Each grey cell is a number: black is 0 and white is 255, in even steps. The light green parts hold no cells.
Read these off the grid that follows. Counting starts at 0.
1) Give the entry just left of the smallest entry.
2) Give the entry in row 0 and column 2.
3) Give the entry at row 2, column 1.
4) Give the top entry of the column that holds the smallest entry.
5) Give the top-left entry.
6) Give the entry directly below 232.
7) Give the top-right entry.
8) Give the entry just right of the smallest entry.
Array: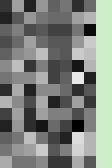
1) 65
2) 33
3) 127
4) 45
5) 54
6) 45
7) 106
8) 127

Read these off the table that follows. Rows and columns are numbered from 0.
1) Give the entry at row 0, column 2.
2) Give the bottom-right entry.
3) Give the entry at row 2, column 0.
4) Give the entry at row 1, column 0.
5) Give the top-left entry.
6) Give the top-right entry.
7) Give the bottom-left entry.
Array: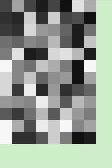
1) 68
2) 28
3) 57
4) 48
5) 68
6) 172
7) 247

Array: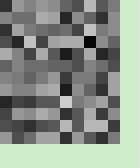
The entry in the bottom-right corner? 122
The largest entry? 205
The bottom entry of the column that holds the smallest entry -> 88
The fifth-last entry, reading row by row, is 49
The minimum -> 6
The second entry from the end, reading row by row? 49
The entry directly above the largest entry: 27
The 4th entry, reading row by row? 151
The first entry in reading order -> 49
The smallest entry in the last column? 59
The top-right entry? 122
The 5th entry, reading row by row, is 140
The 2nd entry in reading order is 151
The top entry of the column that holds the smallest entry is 183
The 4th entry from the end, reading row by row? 151
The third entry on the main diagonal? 122
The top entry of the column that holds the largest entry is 99
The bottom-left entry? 151
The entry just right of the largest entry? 122
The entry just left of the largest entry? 88
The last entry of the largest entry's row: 78
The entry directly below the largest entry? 49
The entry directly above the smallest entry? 193
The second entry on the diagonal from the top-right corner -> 49

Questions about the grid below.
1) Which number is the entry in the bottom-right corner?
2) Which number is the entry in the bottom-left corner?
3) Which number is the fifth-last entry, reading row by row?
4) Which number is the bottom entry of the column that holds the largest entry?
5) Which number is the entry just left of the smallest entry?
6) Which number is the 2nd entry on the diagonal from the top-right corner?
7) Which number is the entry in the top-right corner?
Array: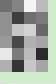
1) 165
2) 176
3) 42
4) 198
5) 187
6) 112
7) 187

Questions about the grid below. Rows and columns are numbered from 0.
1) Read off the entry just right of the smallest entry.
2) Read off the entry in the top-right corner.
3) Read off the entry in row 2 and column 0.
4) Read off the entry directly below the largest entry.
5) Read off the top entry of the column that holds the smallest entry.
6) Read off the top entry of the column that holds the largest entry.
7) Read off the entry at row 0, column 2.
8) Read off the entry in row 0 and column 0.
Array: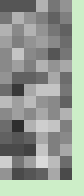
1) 178
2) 147
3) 178
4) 97
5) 85
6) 178
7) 85
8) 85

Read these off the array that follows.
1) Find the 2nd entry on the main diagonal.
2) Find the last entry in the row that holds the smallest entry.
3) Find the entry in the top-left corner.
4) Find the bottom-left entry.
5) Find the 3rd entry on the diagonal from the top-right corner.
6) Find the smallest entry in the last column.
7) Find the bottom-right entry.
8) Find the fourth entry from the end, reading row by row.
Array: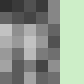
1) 81
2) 134
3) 47
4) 111
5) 175
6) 81
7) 111
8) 91
